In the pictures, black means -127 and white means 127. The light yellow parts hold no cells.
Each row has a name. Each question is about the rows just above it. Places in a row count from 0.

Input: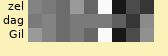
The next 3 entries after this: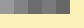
[ 122 -103  -52]
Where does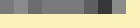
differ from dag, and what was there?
1, [3]
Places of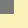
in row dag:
0 3 4 5
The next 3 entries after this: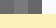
[-103  -52   17]

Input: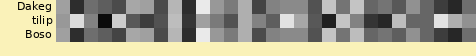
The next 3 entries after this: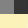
[-88  61 -25]
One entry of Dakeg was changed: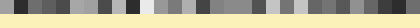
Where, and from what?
28, [-88]

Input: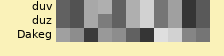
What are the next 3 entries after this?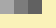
[ 47  82 -10]
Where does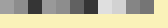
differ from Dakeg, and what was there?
2, [-68]

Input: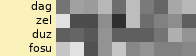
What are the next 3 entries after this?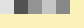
[19  1  1]
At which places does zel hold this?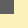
9
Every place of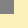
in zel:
7
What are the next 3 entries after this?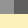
[-32 -32 -11]
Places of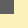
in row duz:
0 4 5 6

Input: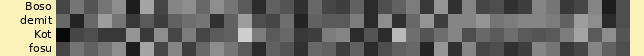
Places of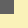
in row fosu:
2 15 19 21 24 39
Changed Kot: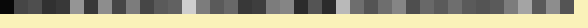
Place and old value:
3, [-71]
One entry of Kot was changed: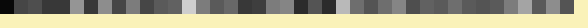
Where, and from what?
30, [-23]
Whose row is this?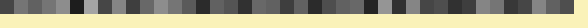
fosu
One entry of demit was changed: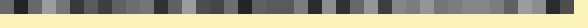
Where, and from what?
29, [5]

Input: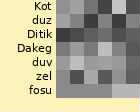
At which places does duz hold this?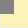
1 3 5
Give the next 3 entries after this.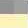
[-12 -60  68]
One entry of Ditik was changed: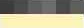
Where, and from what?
4, [-47]
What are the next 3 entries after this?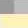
[26 32 26]
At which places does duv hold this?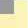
0 2 4
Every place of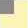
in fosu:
0 1 2 3
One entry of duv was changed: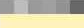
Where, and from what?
4, [26]

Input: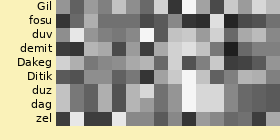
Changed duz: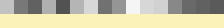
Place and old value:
11, [87]
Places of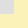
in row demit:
9
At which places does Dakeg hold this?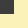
12
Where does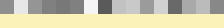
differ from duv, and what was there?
5, [8]
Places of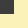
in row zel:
0 2 3 14

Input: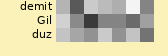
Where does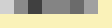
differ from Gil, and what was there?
2, [-69]
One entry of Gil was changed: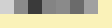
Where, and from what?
4, [4]
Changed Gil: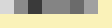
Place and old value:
0, [81]
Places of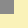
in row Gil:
1
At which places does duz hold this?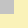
0 5
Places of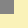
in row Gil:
3 4
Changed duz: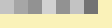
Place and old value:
3, [74]

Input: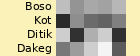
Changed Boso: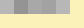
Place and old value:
0, [62]
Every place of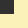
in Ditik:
1 4

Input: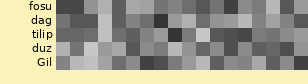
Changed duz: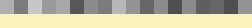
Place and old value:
1, [-11]
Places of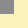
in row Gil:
5 12 16
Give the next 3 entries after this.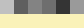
[ 48 -17  19]
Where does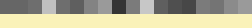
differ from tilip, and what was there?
11, [-40]
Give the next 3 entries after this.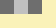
[-32   3  26]
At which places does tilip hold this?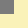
9 14

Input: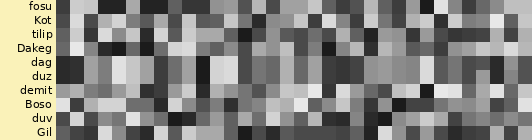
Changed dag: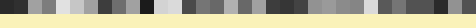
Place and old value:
29, [-53]
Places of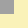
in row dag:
2 6 9 18
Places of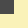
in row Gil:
14 17 18 19 25 27
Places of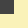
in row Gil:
1 5 20 30 32
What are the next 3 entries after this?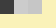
[-92 -92  41]
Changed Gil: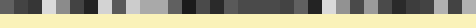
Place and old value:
6, [-85]
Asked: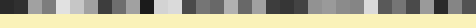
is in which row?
duz

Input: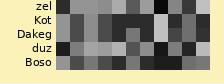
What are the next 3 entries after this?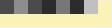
[-58 -16 -77]
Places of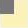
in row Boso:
2 5 10
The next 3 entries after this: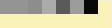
[  5 -70  64]
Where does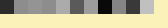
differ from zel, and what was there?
1, [20]
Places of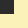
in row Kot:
4 5 6 8 10

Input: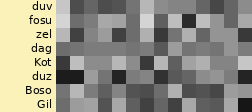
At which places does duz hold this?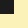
0 1
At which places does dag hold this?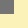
1 5 9 11

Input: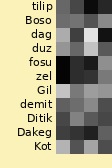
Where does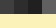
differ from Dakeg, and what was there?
1, [-76]
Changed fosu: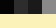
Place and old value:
3, [15]

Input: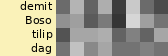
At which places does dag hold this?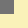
0 4 5 7
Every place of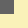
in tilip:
4 6

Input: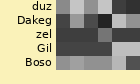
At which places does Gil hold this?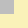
4 5
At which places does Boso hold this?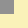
0 2 3
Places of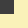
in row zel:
0 1 2 4 5
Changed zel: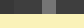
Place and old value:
0, [-65]
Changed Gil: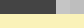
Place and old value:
4, [62]
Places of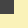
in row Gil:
0 1 2 3

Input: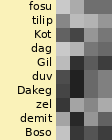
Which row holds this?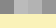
tilip
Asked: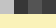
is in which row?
Boso

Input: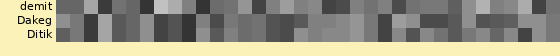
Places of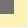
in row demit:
4 12 22 25 35
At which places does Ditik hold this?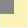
19 20 24 26 30 32
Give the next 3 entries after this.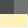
[ -7  -7 -32]
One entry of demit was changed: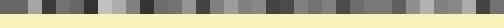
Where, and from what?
25, [-13]
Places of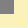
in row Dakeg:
10 18 19
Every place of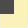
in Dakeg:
11 16 26 27
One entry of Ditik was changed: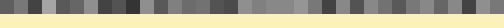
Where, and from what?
2, [-68]

